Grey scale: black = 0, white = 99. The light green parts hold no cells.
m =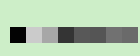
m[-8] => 1
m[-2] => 44
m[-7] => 79

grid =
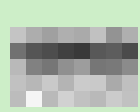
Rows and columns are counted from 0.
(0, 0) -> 76
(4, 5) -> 72
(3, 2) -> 78
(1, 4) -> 22
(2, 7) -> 54
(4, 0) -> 73
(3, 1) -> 71
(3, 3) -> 70
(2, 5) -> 46
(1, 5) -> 34
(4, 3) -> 81
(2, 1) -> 50
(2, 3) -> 56

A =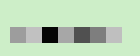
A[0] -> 61
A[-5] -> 2
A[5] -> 49

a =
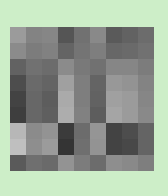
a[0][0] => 60
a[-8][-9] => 54
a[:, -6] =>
[33, 39, 54, 62, 66, 67, 23, 20, 57]
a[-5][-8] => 40
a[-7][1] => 44
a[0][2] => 52
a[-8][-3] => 40
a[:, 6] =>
[35, 40, 52, 59, 62, 64, 26, 26, 55]
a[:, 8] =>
[42, 44, 48, 51, 52, 53, 39, 39, 49]
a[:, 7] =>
[38, 41, 52, 57, 60, 60, 30, 28, 53]
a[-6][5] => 39
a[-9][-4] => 53
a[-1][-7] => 41
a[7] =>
[74, 55, 60, 20, 43, 57, 26, 28, 39]
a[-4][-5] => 50
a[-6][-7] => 39
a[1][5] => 49
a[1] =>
[54, 48, 50, 39, 45, 49, 40, 41, 44]
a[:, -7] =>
[52, 50, 42, 39, 36, 37, 57, 60, 41]
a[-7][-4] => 44

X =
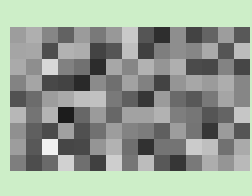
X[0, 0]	61
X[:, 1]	[68, 65, 55, 64, 42, 45, 37, 34, 30]
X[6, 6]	61
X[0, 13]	61
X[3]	[51, 64, 28, 26, 16, 54, 43, 63, 50, 26, 58, 65, 60, 67, 52]
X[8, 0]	49
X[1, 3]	69
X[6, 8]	48
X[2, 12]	28
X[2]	[66, 55, 84, 50, 44, 17, 65, 52, 69, 58, 68, 29, 28, 51, 27]
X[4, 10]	41
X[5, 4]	40
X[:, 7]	[78, 74, 52, 63, 37, 63, 51, 43, 46]
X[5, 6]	40
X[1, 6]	33
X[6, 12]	21
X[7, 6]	69
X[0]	[61, 68, 52, 38, 60, 47, 59, 78, 33, 18, 55, 26, 39, 61, 34]
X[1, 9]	49
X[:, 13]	[61, 33, 51, 67, 64, 39, 60, 44, 58]
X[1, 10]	55
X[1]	[64, 65, 30, 69, 67, 26, 33, 74, 25, 49, 55, 52, 66, 33, 73]
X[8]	[49, 30, 41, 81, 43, 25, 80, 46, 73, 34, 21, 47, 67, 58, 72]
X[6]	[56, 37, 29, 62, 31, 44, 61, 51, 48, 37, 61, 45, 21, 60, 33]

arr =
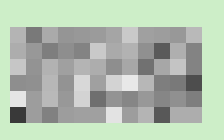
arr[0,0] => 70
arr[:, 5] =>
[60, 78, 67, 62, 43, 62]
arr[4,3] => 59
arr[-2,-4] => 59
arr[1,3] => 55
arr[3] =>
[55, 56, 71, 57, 84, 62, 82, 90, 71, 49, 47, 30]
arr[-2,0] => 89
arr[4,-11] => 61
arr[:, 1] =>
[47, 59, 57, 56, 61, 61]
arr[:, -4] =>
[62, 56, 44, 71, 59, 70]
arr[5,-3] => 34
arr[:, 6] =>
[64, 66, 55, 82, 57, 88]
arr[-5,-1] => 51
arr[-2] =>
[89, 61, 72, 59, 82, 43, 57, 52, 59, 52, 56, 49]
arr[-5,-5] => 69
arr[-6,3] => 58
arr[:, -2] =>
[59, 68, 76, 47, 56, 67]

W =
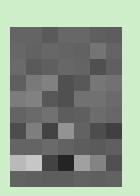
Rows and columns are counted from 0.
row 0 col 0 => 39
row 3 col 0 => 37
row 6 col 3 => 57
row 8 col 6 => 31
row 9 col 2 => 36
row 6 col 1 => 49
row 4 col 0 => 48
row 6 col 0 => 30
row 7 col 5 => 35
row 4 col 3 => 31
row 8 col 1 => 77
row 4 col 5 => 44
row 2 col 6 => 37
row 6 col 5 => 30
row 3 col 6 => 44
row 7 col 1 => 39
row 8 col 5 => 51
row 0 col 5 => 37
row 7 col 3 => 38
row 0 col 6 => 36
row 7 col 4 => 36
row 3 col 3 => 31

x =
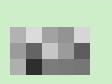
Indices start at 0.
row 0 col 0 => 69
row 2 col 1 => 18
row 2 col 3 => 47
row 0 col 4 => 83

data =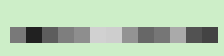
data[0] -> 47
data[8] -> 40
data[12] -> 26
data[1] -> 13

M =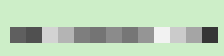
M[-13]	37
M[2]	82
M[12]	21
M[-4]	94

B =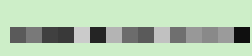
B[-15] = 35
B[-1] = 6
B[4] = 79
